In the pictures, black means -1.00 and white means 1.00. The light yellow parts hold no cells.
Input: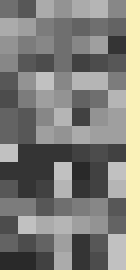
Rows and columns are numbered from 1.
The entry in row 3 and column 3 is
0.06
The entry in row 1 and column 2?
-0.32
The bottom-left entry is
-0.68
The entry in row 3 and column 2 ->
-0.03
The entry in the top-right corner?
0.06
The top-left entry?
-0.13
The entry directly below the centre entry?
-0.59
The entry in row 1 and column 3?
0.34
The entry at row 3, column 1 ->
0.15
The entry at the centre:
0.15
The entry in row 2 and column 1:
0.34
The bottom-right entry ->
0.51
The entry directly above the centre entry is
0.42

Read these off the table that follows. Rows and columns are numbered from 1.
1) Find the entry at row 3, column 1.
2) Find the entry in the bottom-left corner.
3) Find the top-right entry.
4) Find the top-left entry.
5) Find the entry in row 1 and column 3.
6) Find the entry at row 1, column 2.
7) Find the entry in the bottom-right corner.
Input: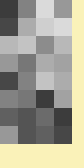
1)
0.44
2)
0.19
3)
0.19
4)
-0.53
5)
0.71
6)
0.02
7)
-0.44

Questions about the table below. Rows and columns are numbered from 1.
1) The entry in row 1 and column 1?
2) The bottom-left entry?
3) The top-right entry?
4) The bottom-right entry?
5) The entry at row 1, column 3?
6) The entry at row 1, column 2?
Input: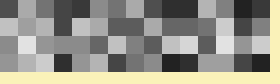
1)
-0.38
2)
0.17
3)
-0.55
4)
-0.73
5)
-0.10
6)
0.33

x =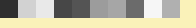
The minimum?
-0.63
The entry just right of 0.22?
0.30
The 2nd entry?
0.65

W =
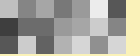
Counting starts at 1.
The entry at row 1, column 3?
0.30
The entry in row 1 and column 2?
0.04
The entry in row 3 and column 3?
-0.23
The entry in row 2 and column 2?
-0.15
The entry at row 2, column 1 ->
-0.51
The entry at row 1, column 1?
0.50

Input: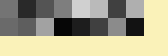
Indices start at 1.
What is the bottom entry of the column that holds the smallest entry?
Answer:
-0.95
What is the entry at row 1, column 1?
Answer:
-0.09
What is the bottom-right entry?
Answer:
-0.86
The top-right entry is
0.37

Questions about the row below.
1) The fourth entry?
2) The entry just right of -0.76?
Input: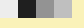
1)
0.50
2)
0.15
